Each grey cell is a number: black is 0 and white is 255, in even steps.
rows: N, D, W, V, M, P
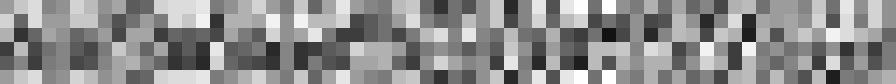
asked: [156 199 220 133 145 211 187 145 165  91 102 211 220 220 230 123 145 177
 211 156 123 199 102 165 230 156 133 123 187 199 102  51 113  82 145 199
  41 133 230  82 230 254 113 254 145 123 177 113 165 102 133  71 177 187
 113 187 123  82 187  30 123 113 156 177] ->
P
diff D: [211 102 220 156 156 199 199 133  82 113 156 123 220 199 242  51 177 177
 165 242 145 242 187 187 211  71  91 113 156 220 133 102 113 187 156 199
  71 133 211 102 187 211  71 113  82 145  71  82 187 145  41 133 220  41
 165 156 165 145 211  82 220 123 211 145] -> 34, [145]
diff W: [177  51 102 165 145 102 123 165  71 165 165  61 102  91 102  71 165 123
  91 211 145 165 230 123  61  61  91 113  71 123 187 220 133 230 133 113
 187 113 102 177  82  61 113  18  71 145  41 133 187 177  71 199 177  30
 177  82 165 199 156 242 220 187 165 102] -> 7, [156]
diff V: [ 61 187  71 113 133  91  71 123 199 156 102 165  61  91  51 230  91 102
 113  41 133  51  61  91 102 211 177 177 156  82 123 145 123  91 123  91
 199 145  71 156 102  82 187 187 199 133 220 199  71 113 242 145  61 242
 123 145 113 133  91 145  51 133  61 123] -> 18, [123]
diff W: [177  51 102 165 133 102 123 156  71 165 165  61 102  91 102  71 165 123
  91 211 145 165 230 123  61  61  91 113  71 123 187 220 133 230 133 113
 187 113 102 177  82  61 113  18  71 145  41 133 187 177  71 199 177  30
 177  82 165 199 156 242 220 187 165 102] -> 4, [145]
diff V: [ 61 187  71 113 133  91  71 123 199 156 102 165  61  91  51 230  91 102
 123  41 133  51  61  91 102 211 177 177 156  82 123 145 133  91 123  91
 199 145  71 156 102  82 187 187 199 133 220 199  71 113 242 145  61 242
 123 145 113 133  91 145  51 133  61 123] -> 32, [123]

